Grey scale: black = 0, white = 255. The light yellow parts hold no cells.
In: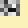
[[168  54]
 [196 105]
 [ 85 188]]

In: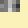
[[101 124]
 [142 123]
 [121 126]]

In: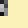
[[ 33 103]
 [195  72]
 [179 141]]

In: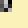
[[ 97 203]
 [ 79 178]
 [ 99  26]]

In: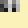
[[106 120]
 [ 48 132]
 [ 65  25]]

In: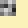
[[161 148]
 [ 89  56]
 [167 209]]

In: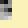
[[ 48  15]
 [168 143]
 [144  94]]
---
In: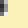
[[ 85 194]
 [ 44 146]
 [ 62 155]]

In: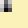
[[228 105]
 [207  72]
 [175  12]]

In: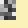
[[234  54]
 [182  98]
 [170 183]]

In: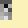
[[ 85  83]
 [152  14]
 [157 213]]

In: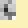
[[197 194]
 [190 110]
 [165  40]]

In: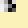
[[227 164]
 [240 209]
 [244 188]]

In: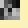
[[194  82]
 [194  92]
 [ 39 155]]

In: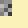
[[130 145]
 [188 155]
 [152  94]]

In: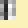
[[124  64]
 [186  40]
 [162  34]]
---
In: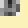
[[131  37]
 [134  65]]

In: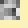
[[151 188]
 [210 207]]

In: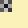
[[190  76]
 [ 20 167]]

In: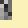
[[196 110]
 [ 34 114]]

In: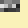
[[139 140]
 [193 124]]

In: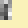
[[214 146]
 [ 75 160]]
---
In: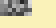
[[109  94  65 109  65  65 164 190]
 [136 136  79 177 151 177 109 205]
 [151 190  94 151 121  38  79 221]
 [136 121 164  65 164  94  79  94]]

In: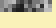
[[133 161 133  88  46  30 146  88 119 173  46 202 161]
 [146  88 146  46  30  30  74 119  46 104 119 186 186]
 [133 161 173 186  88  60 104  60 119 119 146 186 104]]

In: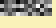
[[203 157  87 144 233 189 173  63 173 128  34 128 115]
 [ 34  87 115  63  20  49  87 157  75  34 189  87  49]
 [ 20  75 128 101   6  75  49 157  63 115 173 115 128]
 [189 101 144 189 157 218 101  63 128 249  34 173 218]]

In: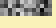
[[154 169  54 154 197 169  83 112  68 138   9 126 126]
 [138 169  68 154  54 212 138 182 112  99  41  68  99]
 [126  83 182 154  83 197 154 197 154 112  68  25 126]
 [ 83  54 197  99  41 112 182 169 169  83 182  41  99]]

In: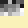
[[ 75 116 128 128 159  24]
 [143 116 159 143 187 252]
 [200 240 172 212 212 240]
 [ 36  36 187  24 101  89]]

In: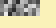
[[100 234  43 143 100 143  73 158 100 202]
 [143 171  87  43 130 143 218 171 114 187]
 [130 202 158  73 158 171  87 202 218 130]
 [114  59 202 114  43 187 171  87 114  73]]

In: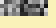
[[225  70  97 140 171  85  30 171 140 140 198  70]
 [171  70 156 125 140  42  42  97  85  85  30 171]
 [110 125 183 156 110  42 125  56  70  42 156  17]
 [198  97 198 110 183  30  97 110 125 156  56 210]]
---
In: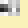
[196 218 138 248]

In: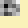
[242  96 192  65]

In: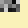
[207 134  19]

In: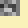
[122  64 197 105]

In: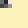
[233  97]

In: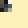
[243  59  27]

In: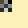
[ 4 56 42]

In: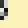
[213  46]
